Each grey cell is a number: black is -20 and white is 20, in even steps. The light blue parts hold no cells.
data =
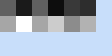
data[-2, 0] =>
-5
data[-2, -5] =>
-16
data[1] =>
[6, 20, 6, 12, 2, 8]

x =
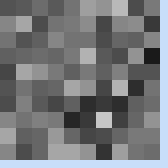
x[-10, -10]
-7
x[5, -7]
-4
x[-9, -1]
-11
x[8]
[6, -5, -4, 4, -4, -9, -8, -4, -1, -1]
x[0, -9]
-6
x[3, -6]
-1
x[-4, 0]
-8
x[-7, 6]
-6
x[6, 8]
-5
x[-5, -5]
3
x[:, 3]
[-6, -2, 1, -4, -1, -4, -9, -1, 4, 6]
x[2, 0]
-2
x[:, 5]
[5, 2, -2, 8, -1, 3, -13, -11, -9, 3]
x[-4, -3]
-13
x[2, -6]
-2
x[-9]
[1, 6, -8, -2, -1, 2, -9, 1, 2, -11]
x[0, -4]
3
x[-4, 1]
0
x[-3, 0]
1
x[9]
[1, -8, -4, 6, 6, 3, -12, 5, -2, -3]
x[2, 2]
-5
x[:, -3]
[9, 1, -4, -8, 0, 8, -13, -10, -4, 5]
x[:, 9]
[-1, -11, 1, -16, -7, -2, -3, 3, -1, -3]
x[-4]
[-8, 0, -6, -9, -5, -13, -11, -13, -5, -3]
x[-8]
[-2, -7, -5, 1, -2, -2, -8, -4, -5, 1]
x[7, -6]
-14

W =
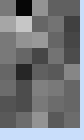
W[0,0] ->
-1
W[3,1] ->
-4
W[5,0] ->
-3
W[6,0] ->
-7
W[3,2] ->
-9
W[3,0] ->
-1
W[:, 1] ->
[-19, 11, 3, -4, -14, -8, -8, -3]
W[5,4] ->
-4
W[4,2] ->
-5
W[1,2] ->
-4
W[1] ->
[6, 11, -4, -2, -10]

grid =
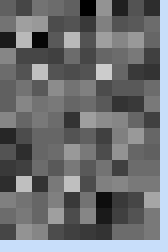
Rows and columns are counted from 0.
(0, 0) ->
-5
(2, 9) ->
-4
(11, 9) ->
-1
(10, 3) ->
-6
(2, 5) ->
-7
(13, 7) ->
-10
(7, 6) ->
2
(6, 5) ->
-3
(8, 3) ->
-4
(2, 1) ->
9
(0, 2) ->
-2
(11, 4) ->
10
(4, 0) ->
-3
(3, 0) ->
1
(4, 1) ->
-7
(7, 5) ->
5
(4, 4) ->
-8
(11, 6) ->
0
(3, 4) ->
-3
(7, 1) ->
-4
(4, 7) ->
-4
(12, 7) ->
-11
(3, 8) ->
-1
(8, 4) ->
-7
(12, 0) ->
0
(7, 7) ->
1
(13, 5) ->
1
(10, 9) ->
-3
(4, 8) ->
-11
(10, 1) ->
-10
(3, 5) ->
-9
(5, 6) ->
-8
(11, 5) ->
-8

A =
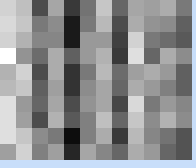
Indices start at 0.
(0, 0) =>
13
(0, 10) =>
7
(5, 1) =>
11
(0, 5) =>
-2
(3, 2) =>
-3
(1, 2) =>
-1
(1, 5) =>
-1
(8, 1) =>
11
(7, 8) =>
11
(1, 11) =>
-5
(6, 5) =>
3
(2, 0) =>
13
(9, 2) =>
0
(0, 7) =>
-4
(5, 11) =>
-5
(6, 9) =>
-1
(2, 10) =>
-3
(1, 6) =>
9
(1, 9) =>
3
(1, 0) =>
14
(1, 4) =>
-16
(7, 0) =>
15
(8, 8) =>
9
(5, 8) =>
7
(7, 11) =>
2
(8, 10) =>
-2
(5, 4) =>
-12
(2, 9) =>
-1
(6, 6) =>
6
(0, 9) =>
5
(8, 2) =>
2
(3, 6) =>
8
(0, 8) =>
6
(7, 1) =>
5
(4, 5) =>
-1
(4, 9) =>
7

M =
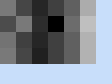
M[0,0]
-1
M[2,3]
-10
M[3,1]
-9
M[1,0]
-8
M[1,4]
-3
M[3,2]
-15

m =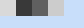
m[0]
14
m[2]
-5
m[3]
12

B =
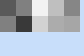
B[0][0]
-6
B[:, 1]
[0, -11]
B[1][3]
7
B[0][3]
10

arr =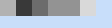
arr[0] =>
8
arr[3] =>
3
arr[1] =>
-11
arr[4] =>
3

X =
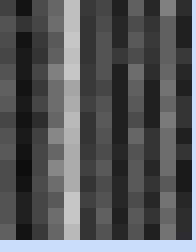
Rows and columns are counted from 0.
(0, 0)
-10
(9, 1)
-17
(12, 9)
-14
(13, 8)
-6
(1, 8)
-8
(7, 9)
-15
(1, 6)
-8
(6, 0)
-6
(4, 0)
-7
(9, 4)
7
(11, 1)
-17
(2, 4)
11
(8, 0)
-7
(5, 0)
-5
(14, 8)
-7
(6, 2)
-9
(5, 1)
-17
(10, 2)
-9
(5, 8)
-5
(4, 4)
11
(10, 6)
-6
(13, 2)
-9
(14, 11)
-13
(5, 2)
-11
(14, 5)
-12
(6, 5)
-10
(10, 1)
-18
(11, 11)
-16
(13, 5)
-12
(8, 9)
-12
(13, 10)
-4
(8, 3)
1
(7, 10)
-1
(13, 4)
11

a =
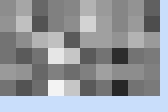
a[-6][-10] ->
2
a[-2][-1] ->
0
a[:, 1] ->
[6, 10, 2, -6, 3, -7]
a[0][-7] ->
0
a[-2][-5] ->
0
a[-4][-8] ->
8
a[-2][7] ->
2
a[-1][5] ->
-6
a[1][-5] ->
13
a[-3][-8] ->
-2
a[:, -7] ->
[0, 0, 10, 16, 0, 18]
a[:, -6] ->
[1, 2, -6, 11, -3, 11]
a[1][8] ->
4
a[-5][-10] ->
3
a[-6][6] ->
4
